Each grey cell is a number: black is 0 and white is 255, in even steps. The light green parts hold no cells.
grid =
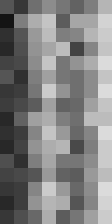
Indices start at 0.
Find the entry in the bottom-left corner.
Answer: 55
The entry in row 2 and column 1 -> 85
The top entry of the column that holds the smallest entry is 85
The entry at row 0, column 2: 111
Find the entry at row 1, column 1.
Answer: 126
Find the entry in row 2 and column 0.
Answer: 48
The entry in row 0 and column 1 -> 55
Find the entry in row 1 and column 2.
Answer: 173
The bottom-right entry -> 203
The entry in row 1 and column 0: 20
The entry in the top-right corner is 181

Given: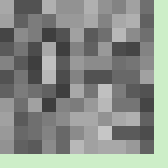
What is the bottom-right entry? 97
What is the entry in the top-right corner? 111
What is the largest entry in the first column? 168
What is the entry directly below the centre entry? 168
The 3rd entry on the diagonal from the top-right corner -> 184
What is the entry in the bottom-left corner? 146
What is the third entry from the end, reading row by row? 168
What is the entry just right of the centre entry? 82
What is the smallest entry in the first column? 69
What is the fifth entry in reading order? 146
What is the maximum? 198
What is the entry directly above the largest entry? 146
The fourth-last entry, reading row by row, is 168
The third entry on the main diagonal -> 124
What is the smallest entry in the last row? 90
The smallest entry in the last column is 69
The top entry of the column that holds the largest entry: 146
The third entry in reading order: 82

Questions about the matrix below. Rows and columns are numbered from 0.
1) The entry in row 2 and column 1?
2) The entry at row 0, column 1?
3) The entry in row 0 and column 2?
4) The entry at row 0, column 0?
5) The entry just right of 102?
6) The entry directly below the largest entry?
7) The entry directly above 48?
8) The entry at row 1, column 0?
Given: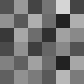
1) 167
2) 153
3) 68
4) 82
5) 137
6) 34
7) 109
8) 145

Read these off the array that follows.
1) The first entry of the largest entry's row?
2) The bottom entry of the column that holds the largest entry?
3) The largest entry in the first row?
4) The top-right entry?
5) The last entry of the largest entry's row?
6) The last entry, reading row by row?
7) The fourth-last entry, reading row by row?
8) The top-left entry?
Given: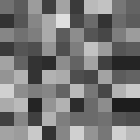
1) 51
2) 134
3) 194
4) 99
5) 92
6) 186
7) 148
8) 113

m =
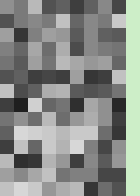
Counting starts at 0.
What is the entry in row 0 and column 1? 122
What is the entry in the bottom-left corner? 193
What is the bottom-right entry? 82
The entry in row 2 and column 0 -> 159
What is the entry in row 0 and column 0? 144
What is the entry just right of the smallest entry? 208
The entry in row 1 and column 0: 82
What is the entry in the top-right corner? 70
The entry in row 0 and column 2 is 185
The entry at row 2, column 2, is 128
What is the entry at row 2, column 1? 54
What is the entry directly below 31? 144
